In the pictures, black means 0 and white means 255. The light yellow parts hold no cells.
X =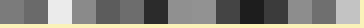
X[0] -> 123
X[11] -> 59
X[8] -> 146
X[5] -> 109
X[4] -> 92

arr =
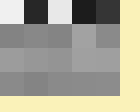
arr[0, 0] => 240
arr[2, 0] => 156
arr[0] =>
[240, 39, 232, 28, 53]
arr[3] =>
[138, 132, 138, 139, 140]
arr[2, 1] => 151

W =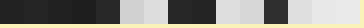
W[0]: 34
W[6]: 221
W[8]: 36
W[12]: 223

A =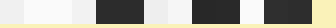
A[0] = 240
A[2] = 250
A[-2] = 47
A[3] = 242

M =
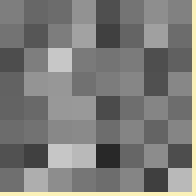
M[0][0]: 126
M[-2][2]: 198
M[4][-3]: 110
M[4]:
[99, 105, 152, 153, 75, 110, 133, 109]
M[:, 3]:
[146, 162, 122, 113, 153, 138, 185, 118]
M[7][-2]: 63
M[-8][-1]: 129
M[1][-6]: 125
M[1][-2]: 160
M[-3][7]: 133
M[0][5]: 116
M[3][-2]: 80
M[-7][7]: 108
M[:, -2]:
[142, 160, 78, 80, 133, 100, 140, 63]
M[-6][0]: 77
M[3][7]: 135
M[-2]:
[81, 64, 198, 185, 40, 102, 140, 77]
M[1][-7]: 86

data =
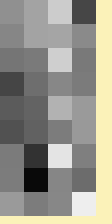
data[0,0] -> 144
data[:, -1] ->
[70, 138, 121, 123, 154, 153, 127, 108, 238]
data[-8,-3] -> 163
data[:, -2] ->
[204, 165, 207, 135, 178, 124, 228, 134, 135]
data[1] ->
[134, 163, 165, 138]
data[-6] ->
[69, 110, 135, 123]

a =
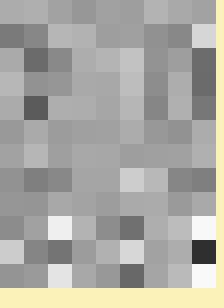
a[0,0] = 172
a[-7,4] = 161
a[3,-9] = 183
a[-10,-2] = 158
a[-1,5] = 104
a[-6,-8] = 182
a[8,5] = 170
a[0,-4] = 158
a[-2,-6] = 156
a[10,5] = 215
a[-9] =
[183, 146, 150, 169, 168, 189, 141, 173, 107]
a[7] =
[146, 127, 136, 165, 165, 205, 184, 134, 127]
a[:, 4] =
[161, 158, 180, 168, 166, 161, 167, 165, 157, 141, 177, 152]
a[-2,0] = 204
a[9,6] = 174
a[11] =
[148, 154, 228, 168, 152, 104, 165, 186, 249]
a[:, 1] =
[175, 135, 107, 146, 91, 170, 182, 127, 149, 161, 133, 154]
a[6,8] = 176
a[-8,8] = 119
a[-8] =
[171, 91, 174, 173, 166, 182, 134, 176, 119]
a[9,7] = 188
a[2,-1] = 108
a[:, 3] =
[151, 178, 173, 169, 173, 160, 168, 165, 163, 179, 156, 168]
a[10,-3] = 162
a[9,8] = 248

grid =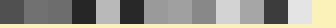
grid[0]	80
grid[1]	113
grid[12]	228
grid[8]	136
